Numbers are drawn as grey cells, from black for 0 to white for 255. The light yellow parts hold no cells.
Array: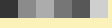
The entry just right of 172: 118
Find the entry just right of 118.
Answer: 87

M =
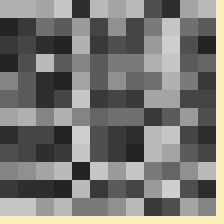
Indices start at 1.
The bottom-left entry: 197
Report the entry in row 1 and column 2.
176
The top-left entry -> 176
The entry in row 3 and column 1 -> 57
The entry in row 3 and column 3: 46
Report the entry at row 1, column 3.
164
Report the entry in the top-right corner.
185
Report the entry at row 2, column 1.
36
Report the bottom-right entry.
132
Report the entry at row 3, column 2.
69

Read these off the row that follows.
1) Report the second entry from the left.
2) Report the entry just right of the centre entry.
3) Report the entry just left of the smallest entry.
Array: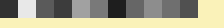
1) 232
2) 30
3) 121

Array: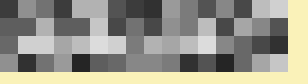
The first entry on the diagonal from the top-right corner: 208
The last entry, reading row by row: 198
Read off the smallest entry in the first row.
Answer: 49
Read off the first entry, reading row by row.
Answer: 60
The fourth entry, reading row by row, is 60
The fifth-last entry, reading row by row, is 83
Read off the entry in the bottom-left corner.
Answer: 144
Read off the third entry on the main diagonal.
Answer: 208
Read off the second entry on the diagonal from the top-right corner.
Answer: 135
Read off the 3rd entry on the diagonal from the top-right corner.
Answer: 104
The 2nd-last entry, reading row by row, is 166

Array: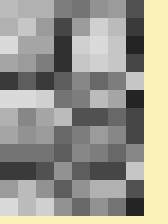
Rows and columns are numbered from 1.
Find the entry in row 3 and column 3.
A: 165
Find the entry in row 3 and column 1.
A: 218
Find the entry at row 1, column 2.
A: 177
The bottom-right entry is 36
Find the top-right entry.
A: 81
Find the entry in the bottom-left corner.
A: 218
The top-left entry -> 187
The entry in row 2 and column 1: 177
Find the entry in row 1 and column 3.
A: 177
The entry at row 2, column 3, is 155

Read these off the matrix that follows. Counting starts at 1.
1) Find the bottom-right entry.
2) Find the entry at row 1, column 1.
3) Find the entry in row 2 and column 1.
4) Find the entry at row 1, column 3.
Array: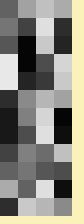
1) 138
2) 98
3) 117
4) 192

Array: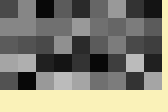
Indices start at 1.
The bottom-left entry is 82
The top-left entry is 73
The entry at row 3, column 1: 91
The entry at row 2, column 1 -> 134
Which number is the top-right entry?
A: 20
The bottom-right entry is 165
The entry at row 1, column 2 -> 134

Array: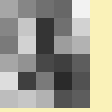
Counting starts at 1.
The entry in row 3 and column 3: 52
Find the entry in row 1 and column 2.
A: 134
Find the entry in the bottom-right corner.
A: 93
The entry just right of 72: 63
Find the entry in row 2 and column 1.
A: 134
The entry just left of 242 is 103
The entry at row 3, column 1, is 122
